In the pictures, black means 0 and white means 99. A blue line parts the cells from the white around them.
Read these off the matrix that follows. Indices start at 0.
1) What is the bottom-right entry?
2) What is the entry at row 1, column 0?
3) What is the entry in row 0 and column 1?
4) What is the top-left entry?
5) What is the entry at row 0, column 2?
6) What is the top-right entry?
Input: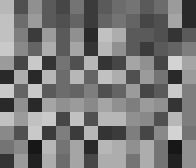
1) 56
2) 75
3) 31
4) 71
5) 56
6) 16

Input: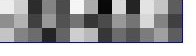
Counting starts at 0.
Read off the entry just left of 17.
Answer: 80
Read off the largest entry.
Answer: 95
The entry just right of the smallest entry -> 84
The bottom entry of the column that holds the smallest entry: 21
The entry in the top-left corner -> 92
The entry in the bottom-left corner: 76
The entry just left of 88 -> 14
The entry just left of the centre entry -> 45
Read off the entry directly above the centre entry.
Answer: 66
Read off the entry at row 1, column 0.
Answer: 55
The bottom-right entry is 36
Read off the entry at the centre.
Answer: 21

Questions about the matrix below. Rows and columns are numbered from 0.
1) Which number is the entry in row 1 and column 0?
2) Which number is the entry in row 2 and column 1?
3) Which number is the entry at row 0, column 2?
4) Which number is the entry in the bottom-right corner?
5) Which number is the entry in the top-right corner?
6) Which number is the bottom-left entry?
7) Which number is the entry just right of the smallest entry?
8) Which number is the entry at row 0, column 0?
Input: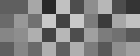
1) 41
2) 55
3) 65
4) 62
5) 20
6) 37
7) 75
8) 37

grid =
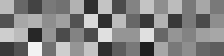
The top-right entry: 47
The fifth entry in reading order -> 44
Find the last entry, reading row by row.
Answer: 36
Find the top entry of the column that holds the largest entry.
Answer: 26
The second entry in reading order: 40
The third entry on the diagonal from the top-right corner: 51
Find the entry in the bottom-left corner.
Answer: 22
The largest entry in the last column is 65
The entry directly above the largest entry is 15
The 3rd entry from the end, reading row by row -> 55
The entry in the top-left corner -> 73
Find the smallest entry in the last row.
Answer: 12
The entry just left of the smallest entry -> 47
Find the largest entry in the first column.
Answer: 80
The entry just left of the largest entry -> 32
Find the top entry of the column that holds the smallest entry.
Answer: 76

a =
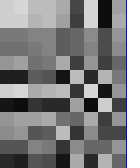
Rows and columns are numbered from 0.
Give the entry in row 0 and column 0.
80
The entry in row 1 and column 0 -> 80
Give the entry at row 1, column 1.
80
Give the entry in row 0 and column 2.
73
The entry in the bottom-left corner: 16
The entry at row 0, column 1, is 83
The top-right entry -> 62
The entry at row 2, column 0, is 47
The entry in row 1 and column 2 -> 70
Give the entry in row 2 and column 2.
51

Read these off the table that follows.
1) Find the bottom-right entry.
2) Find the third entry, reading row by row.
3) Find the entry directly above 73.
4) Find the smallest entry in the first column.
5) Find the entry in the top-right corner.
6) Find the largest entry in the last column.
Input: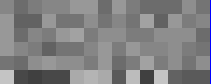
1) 35
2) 48
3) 48
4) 45
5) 45
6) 55
